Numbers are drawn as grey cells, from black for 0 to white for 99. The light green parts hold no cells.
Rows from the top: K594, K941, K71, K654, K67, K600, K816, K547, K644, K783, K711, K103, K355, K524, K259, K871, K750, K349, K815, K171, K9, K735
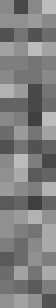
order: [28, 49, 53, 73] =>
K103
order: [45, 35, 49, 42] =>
K9

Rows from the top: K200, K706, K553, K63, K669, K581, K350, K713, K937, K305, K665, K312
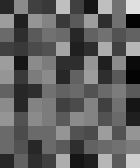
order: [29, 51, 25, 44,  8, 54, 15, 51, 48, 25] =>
K713
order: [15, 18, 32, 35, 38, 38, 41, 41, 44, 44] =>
K553
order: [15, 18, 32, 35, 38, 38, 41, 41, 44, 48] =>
K350
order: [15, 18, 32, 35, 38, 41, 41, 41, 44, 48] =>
K665
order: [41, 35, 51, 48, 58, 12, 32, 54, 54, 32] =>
K937

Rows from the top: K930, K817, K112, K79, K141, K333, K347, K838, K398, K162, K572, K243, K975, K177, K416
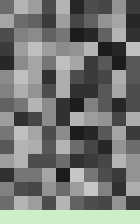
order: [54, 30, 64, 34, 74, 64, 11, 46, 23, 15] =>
K162
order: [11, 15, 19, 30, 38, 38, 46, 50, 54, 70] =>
K112
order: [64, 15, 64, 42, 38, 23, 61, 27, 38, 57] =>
K817
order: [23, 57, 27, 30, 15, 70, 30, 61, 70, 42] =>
K930
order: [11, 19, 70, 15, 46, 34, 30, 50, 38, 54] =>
K838

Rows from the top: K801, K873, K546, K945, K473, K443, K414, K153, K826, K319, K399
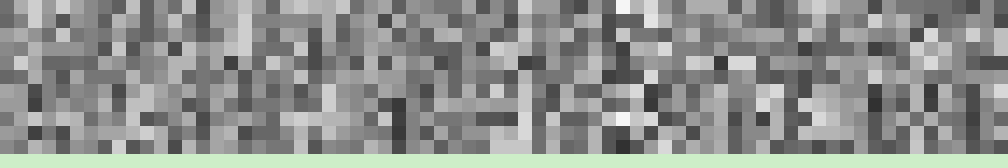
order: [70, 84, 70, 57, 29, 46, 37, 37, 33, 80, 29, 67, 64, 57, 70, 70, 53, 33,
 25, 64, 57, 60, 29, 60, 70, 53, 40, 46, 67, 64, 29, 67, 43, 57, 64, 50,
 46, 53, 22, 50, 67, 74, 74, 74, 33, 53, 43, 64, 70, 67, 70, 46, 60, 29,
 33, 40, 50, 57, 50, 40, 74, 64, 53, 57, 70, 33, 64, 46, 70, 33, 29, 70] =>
K319
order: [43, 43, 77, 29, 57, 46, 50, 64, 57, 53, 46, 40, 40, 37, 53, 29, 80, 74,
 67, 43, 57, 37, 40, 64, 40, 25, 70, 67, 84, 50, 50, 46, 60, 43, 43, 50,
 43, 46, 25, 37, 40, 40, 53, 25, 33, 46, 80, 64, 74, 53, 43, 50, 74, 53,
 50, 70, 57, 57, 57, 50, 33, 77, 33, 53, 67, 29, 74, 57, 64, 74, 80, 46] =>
K945
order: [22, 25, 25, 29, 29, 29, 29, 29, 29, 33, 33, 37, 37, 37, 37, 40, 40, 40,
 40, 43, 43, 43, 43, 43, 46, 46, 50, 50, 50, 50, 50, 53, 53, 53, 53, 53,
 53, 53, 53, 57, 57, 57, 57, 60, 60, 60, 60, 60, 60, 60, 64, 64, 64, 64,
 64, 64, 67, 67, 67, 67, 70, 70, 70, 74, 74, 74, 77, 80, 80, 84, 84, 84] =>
K414

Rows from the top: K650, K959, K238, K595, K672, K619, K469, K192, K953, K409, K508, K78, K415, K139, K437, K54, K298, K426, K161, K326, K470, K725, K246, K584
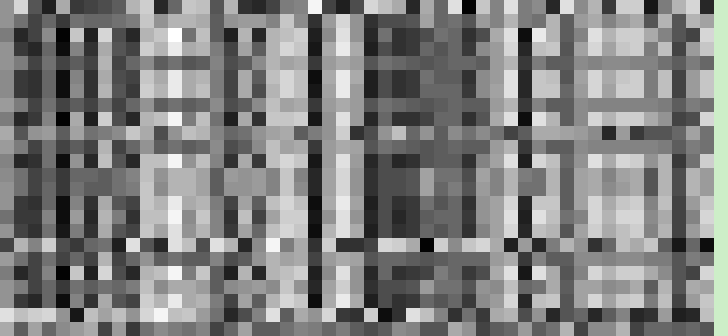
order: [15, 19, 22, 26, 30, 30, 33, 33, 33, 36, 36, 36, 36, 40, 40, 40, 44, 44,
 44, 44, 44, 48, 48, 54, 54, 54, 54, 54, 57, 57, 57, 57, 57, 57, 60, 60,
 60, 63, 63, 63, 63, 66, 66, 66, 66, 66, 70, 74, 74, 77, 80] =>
K470
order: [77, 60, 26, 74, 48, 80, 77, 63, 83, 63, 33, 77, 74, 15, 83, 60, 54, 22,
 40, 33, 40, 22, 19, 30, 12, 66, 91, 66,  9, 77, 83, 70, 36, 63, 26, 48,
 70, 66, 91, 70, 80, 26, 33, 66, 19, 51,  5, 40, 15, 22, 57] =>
K595
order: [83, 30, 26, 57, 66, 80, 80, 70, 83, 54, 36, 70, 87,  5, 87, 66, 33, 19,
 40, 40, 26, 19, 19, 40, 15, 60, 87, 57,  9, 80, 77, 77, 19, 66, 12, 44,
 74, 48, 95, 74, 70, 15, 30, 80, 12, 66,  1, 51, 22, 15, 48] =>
K953
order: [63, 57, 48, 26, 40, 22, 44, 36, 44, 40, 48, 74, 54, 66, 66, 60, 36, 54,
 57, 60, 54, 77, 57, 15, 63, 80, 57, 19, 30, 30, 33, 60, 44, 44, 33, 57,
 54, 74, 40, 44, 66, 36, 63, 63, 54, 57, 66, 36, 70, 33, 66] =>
K470
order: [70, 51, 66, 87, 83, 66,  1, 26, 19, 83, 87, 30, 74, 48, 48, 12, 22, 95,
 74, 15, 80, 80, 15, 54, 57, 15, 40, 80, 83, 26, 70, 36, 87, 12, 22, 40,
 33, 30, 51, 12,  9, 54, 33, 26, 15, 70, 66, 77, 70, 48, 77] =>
K326
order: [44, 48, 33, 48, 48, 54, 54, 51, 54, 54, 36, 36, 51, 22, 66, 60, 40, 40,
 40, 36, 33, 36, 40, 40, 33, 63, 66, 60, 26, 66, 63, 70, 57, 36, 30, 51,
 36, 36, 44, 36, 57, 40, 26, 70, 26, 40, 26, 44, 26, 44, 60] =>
K161
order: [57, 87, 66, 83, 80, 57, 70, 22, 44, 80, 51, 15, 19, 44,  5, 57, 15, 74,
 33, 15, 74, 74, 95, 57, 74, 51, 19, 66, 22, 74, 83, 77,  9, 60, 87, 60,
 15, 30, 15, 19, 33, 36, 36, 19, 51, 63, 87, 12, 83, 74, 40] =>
K78

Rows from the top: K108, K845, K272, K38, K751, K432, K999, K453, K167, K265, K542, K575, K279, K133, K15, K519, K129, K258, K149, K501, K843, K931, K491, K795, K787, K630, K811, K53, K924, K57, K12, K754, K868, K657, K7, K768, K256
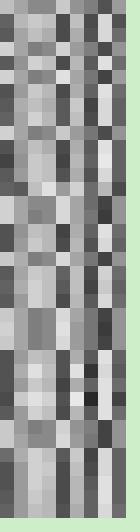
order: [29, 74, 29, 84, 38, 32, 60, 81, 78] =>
K657
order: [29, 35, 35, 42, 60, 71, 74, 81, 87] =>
K57

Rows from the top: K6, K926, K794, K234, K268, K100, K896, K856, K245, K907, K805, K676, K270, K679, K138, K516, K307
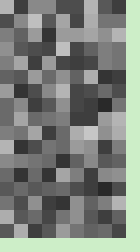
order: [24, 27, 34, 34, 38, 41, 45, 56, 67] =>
K516
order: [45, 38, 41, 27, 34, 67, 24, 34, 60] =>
K307

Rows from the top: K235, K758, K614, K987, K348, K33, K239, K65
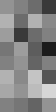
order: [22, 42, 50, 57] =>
K235
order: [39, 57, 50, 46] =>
K65

